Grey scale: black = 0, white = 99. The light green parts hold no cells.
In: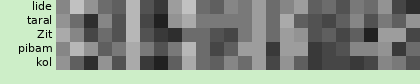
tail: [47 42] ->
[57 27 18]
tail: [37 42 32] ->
[47 42 57 27 18]
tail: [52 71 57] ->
[37 47 66 47 32 47 71 42 27 37 61 61 22 61 61 22 27 32 52 52 57 22 42]
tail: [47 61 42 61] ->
[57 32 37 27 37 13 61 61 27]
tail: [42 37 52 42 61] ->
[27 57 37 22 27 27 22 27 52 47 32]
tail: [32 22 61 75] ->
[42 37 52 47 61 42 52 61 37 42 32 47 42 57 27 18]

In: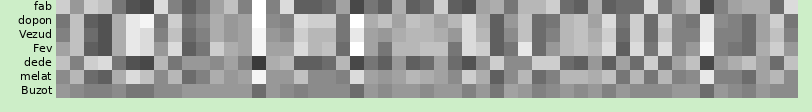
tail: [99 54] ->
[50 85 80 80 46 99 67 75 63 75 71 63 71 85 67 37 59 75 42 46 71 75 63 85
 46 80 42 80 50 46 90 54 50 42 63 80 46]
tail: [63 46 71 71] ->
[75 75 46 85 80 37 46 90 42 59 71 75 71 85 37 85 46 85 50 59 95 50 46 42
 67 80 59]

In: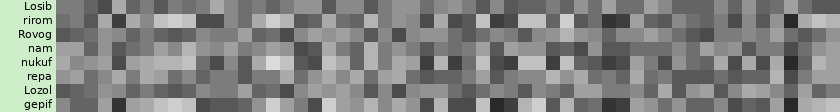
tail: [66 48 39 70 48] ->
[57 48 34 48 43 48 62 34 62 57 57 34 39 29 57 34 34 43 43 43 53 43 62 53
 57 34 48 48 29 43 57 62]
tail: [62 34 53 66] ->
[62 53 39 62 39 48]
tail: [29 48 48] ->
[53 48 62 43 34 43 57]
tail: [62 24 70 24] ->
[43 75 29 24 75 75 24 75 39 34 24 29 62 48 29 57 43 39 66 29 66 29 66 16
 39 70 62]

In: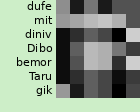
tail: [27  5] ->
[23]
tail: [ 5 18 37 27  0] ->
[80]
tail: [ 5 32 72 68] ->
[18 80]
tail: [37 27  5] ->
[23]
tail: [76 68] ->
[32]

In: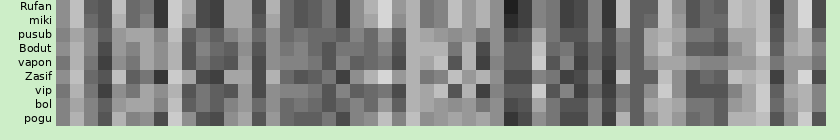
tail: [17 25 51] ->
[46 25 29 51 21 74 37 41 74 59 33 41 41 74 69 74 29 59 83 29]
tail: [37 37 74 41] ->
[46 29 41 29 46 37 64 74 59 37 37 33 55 64 79 37 64 69 51]
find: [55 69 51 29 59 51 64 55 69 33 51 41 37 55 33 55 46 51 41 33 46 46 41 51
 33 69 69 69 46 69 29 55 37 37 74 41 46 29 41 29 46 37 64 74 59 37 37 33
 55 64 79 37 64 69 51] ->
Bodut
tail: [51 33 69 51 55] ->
[29 79 55 33 29 55 64 33 59 41 37 37 46 29 51 55 74 51 74 55 59 64 59 64
 55 21 29 55 46 29 29 51 25 69 37 55 69 59 41 46 37 69 69 74 33 55 79 33]
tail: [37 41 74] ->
[59 33 41 41 74 69 74 29 59 83 29]

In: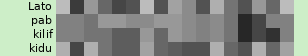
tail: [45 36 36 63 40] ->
[36 32 32 68 40 32 68 40 63]
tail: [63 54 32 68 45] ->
[32 59 40 73]
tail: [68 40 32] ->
[68 40 63]

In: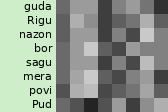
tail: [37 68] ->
[55 24 37 45 68 37]
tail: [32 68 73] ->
[28 37 45 64 37]
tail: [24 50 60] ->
[45 19]
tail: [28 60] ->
[50 50]
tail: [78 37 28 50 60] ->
[24]
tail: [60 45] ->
[19]

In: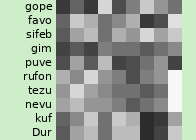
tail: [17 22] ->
[63]
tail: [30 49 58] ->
[96]
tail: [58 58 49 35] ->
[44 53 96]
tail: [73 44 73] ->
[73 17 26 78]
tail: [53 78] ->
[44 78 68 17 22 63]
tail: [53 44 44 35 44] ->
[96]

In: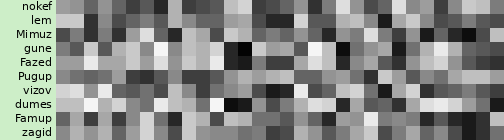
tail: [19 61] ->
[86 39 15 74 65 29 78 69 39 48 39 57 39 15 57 48 86 48 24 57 10 39 15  5
 29 74]
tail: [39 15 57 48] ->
[86 48 24 57 10 39 15  5 29 74]
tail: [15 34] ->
[15 10 19 74]
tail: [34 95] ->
[74  5 44 57 65 10 44 69 91 69 39 34 29]
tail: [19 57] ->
[74 82 57 34 24 19]
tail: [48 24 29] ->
[69 57 34 48 65 78 29 48 65 39 53 29 10 19 44]
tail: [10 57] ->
[29 48 69 86 82 15 65 34 39 19 65 86 91 82 61 44 10]

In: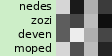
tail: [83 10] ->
[68 23]
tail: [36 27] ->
[73  6]
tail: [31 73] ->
[14]

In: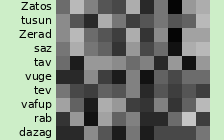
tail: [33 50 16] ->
[33 24 33 24]
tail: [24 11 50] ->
[ 7 38 28 42 42]

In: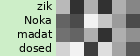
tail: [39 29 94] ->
[77 60 29]
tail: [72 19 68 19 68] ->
[52]
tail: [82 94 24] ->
[86 64 34]

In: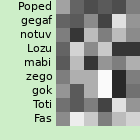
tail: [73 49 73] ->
[54]
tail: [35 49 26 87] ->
[58]
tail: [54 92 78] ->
[49 73 82]
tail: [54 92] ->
[78 49 73 82]
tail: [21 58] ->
[49 68]
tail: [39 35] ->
[54 26 87 58]

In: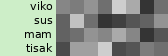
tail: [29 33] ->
[48 43]
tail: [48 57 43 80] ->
[66 20 43]
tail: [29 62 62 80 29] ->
[33 48 43]
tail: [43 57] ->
[52 66 52 20 33]
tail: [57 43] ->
[80 66 20 43]
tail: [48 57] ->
[43 80 66 20 43]

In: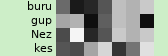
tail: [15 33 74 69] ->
[78]
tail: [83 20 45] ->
[87]
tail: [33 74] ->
[69 78]
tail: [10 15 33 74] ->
[69 78]

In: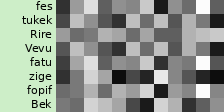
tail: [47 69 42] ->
[69 60 82 10 60 52 98 52]
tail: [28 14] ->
[90 52 33 14  5]
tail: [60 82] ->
[10 60 52 98 52]

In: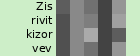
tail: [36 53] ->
[44 26 58]
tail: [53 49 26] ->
[62]
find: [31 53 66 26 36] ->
kizor

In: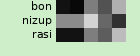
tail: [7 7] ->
[49 36 73]
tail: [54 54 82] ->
[40 19]

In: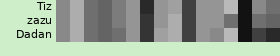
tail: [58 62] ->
[25 58 58 72  7 53 43]
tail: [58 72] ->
[ 7 53 43]
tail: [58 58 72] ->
[ 7 53 43]
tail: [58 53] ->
[72  7 25 16]
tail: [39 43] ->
[58 20 62 67 25 58 53 72  7 25 16]
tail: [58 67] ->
[25 58 58 43  7 43 39]

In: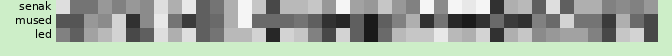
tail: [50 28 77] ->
[82 28]
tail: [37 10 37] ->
[50 68 19 45 15 10 19 41 23 19 50 41 82 45 45 23 68 41 28]
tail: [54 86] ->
[68 90 37 45 68 95 77 28 72 72 77 59 95 63 59 77 59 50 95 54 95 90 95 19
 68 72 37 86 37 68 68 50 54 50 59]
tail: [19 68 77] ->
[54 59 63 63 50 28 77 82 28]
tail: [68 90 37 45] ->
[68 95 77 28 72 72 77 59 95 63 59 77 59 50 95 54 95 90 95 19 68 72 37 86
 37 68 68 50 54 50 59]
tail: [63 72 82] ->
[28 37 86 68 86 37 45 72 72 82 15 82 77 50 28 82 37 10 41 72 77 77 90 72
 68 82 19 68 77 54 59 63 63 50 28 77 82 28]
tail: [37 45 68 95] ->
[77 28 72 72 77 59 95 63 59 77 59 50 95 54 95 90 95 19 68 72 37 86 37 68
 68 50 54 50 59]

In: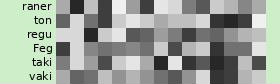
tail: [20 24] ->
[70 79]
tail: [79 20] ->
[44 44 89]
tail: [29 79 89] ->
[66 15 89 20 34 15 24 74 29]
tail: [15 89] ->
[20 34 15 24 74 29]
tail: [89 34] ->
[39 61 48 24 44 39 57 70 74]

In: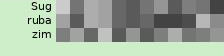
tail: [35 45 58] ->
[35 49 45 26]
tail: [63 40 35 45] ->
[58 35 49 45 26]

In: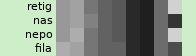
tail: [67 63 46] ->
[38 38 16 12 42 30]
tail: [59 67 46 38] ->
[34 16 12 42 81]
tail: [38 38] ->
[16 12 42 30]
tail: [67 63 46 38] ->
[38 16 12 42 30]
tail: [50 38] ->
[34 16 12 42 20]

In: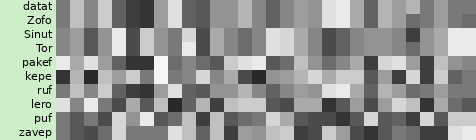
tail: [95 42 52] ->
[42 34 79 87 91 34 42 74 57 42 52 66 24 83 87 61 24 74 57 52]
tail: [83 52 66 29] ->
[16 57 61 70 83 66 79 79 34 61 24 83 24 79 38 47]

